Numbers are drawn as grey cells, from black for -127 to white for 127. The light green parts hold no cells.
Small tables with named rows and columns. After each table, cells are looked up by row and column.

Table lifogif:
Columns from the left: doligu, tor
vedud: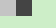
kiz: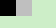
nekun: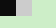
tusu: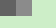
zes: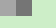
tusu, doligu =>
-29
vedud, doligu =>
68
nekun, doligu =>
-115
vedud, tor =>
-59
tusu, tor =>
11
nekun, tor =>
76
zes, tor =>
-10

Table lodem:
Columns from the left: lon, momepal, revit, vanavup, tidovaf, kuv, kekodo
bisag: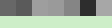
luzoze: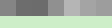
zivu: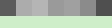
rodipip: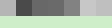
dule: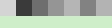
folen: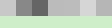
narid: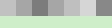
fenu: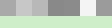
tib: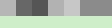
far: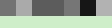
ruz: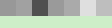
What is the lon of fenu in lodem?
41
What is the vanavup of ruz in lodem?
26
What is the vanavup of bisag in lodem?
26
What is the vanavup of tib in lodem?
49
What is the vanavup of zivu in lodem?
26
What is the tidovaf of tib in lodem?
71
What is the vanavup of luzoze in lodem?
16
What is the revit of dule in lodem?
-17
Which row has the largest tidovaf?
tib

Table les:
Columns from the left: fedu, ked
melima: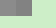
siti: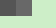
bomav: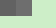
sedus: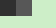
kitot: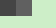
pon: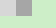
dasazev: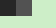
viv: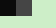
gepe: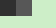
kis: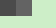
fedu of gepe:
-79
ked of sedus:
-40
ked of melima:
2
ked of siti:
-23
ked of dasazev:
-45
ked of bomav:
-17
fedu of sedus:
-79
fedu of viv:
-116
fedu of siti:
-42
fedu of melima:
11

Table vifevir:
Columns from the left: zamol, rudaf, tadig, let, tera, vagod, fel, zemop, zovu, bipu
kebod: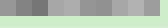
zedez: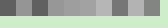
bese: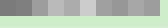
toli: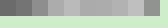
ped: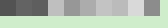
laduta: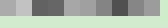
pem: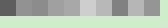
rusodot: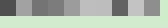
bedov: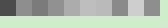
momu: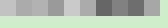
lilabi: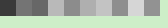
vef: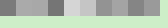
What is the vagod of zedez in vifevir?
35
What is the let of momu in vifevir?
25
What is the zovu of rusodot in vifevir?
68
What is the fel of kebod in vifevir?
16
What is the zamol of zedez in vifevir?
-30
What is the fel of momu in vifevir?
-24
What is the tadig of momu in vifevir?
50
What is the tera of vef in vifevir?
85
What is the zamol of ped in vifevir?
-44
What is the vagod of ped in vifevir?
44
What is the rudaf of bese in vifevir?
-1
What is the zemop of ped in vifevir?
59
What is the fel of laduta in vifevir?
4
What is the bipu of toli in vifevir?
18
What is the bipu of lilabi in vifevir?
18
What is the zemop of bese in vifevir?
23
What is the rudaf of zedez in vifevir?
21
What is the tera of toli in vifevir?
57
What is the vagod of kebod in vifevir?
20
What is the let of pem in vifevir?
32
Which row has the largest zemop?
ped

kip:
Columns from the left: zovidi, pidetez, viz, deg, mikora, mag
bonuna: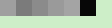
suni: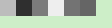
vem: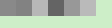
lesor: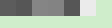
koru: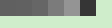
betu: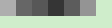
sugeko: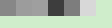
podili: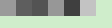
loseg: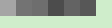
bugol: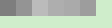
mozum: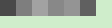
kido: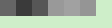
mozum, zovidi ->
-55
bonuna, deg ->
26
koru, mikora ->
19
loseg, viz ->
-17
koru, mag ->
-74
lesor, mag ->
108
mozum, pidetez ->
-1
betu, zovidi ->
45
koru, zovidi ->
-31
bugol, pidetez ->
20
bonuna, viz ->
11
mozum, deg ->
8
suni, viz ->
-4
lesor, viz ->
5
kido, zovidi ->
-26
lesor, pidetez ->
-42
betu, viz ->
-39
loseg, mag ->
-40
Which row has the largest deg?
suni

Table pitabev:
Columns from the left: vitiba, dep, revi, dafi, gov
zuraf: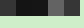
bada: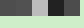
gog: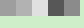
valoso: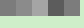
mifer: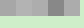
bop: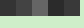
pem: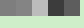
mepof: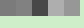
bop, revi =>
-26
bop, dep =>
-60
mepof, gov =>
23
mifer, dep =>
51
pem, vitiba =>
-1
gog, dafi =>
-40
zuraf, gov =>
-73
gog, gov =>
11

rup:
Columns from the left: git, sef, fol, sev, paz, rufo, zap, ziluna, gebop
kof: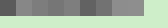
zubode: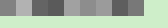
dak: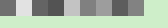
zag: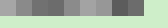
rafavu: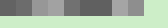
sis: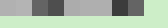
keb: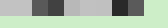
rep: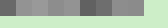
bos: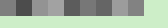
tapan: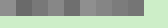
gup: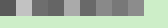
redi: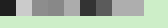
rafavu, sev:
34
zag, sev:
-19
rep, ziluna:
13
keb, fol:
-38
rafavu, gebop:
14
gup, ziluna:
-7
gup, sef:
66
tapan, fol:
-7
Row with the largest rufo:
keb

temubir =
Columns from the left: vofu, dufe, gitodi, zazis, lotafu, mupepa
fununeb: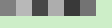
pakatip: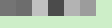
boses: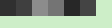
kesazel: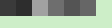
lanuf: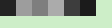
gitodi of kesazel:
33
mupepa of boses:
-59
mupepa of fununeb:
-12
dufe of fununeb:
56
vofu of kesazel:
-69
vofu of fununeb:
0
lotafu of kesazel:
-43
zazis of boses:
-11
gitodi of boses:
12
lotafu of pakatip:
51
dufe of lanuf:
29
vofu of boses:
-79
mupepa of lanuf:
-100
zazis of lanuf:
43
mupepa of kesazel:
-25
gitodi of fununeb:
-56
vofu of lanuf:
-92
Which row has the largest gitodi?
pakatip

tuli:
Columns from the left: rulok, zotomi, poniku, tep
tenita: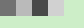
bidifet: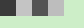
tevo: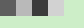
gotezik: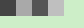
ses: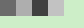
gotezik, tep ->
63
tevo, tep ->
82
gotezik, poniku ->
-42
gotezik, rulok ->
-59
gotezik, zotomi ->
41
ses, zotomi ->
46
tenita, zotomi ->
58
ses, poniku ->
-63
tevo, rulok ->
-33
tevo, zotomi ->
57
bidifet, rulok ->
-69
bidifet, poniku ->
-43
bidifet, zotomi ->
68
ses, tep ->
66
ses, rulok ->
-20
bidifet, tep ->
61
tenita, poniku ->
-54
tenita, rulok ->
-13
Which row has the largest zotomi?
bidifet

